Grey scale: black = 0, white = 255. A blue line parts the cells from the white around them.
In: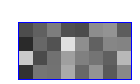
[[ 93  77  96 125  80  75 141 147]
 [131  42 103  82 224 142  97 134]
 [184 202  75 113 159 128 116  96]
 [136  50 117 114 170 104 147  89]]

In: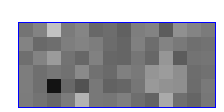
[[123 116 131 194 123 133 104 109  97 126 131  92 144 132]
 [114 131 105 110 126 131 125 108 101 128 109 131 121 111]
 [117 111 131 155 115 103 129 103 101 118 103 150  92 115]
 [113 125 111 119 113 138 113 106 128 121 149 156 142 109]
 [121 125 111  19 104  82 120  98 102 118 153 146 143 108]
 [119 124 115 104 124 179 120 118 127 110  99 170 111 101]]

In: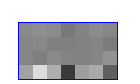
[[135 138 142 139 121 131 140]
 [124 133 136 128 128 129 133]
 [146 133 127 138 131 130 133]
 [ 95 162 220 175  58 158 170]]

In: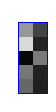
[[ 67 151]
 [ 35 217]
 [122   8]
 [ 33 119]
 [ 31 103]]

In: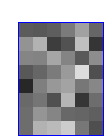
[[102  91  88  94 123 161]
 [ 53 147 178  61  82 191]
 [141 133 131 166 132  89]
 [ 79  88 102 123 154 220]
 [135  39 127 152 163 119]
 [109 105 117  80 181  54]
 [ 95 109 149 133 104 101]
 [ 79 109 178 186 204 119]]

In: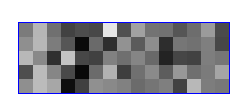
[[ 75 123 182 112  66  77  72 230  80 161 115 113  85 109 155]
 [ 71 143 183 124  86  10 106  46 146  91 142  45 118 113 127]
 [118 184 137  47 195  71  65 129 111 133 105  35  70  66 126]
 [165  78 187 134  73   9 107 178  62 112 138  93 152 111 123]
 [120 143 187 167  14  64 144 137 129 107 117 127  66 184 125]]

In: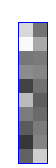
[[115 216]
 [169 250]
 [122 119]
 [134 140]
 [113  67]
 [ 94 187]
 [106 124]
 [123  91]
 [132  55]
 [206  98]]

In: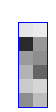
[[236 230]
 [152  42]
 [142 155]
 [101 179]
 [214 203]
 [189 141]]
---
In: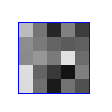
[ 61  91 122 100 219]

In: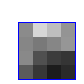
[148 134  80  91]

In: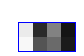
[ 20 106]

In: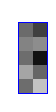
[ 64 131]

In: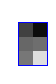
[ 12 103]

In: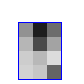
[108  74 205]
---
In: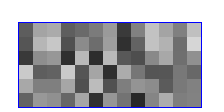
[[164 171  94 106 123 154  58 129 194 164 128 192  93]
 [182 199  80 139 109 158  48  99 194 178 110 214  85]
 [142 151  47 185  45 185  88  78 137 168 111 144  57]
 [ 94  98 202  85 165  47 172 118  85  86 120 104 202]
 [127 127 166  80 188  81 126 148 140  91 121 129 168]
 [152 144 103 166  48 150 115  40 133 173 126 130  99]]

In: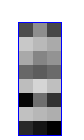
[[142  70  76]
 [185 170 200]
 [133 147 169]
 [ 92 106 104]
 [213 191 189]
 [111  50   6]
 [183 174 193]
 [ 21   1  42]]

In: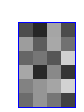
[[ 38 165  75  77]
 [ 93 168 113 157]
 [118  86 208 102]
 [ 41 137  53 167]
 [149 165 210 130]
 [149 118  65 108]]

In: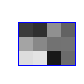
[[ 47 144  98  59]
 [136 114 115 164]
 [227  24 107 221]]

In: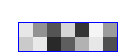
[[146  84 214  53 245 156 231]
 [233  41  94 178 231  79 202]]

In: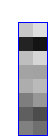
[[223 199]
 [ 20  35]
 [214 190]
 [162 163]
 [186 173]
 [151 126]
 [ 76  95]
 [111 128]]
